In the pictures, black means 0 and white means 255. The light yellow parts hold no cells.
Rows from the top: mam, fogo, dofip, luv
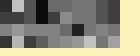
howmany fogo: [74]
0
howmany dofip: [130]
5
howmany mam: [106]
2
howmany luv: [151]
1
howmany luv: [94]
1
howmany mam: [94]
0
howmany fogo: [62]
4

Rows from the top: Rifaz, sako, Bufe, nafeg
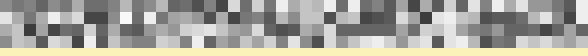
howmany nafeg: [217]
4
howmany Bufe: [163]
5
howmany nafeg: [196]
8
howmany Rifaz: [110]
6
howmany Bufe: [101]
13
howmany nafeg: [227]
4
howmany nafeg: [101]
1

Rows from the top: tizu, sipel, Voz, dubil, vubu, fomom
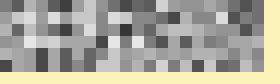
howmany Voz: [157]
1
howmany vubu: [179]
4
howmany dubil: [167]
7
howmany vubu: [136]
3
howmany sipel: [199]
4
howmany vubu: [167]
7
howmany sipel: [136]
5

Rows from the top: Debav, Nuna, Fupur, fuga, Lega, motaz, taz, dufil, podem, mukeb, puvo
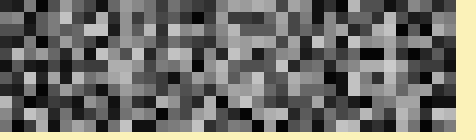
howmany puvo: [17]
6
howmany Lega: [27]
3
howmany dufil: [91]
1
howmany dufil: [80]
2

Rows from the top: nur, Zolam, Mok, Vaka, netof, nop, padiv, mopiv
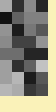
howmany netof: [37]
2
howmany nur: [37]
1

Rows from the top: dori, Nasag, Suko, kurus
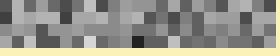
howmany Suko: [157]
3
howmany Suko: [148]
6
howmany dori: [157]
3
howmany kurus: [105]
4
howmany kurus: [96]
4
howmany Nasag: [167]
7
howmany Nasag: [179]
5

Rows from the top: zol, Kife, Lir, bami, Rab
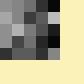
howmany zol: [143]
1
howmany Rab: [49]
2

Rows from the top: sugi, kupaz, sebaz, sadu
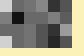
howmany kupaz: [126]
2
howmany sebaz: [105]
2
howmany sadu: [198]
0

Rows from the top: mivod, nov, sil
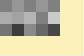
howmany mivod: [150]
2
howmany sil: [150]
0
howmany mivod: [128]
3

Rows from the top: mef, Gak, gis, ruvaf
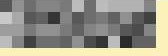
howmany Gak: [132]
1
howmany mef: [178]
3
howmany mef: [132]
3
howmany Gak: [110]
1

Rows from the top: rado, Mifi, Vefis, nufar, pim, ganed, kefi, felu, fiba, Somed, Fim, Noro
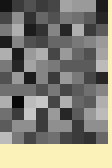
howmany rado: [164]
1
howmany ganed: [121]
2
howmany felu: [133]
1
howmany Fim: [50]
0
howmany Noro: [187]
1
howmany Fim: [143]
6

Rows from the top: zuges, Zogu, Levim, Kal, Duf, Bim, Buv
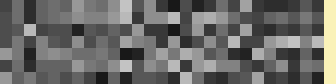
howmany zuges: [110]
4
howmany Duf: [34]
3

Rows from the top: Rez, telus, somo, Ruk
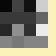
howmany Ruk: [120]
1
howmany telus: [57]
3
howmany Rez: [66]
1
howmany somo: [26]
0

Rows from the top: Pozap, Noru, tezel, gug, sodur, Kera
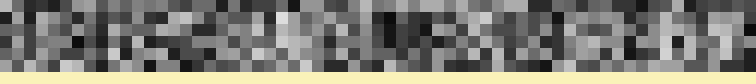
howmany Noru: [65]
4
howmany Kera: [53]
5
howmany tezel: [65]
4

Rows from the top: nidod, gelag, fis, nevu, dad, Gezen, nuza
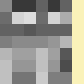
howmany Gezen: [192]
2
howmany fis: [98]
5
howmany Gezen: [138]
0
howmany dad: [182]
1

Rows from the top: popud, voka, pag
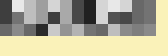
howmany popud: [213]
3
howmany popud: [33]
1
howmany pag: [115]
1
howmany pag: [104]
3

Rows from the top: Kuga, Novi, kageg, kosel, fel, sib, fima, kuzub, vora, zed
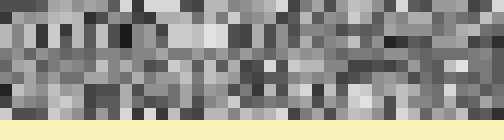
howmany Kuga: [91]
4
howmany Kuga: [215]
7
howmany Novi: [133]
4

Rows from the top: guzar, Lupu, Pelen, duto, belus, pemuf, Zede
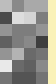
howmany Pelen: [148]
2
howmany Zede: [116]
2
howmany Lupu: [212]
1

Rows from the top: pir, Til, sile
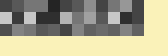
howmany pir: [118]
3
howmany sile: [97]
4
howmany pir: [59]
0
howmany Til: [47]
3

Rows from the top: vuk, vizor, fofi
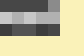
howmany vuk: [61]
0
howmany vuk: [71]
4
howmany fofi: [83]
2
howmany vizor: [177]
3
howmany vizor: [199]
2
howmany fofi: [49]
0

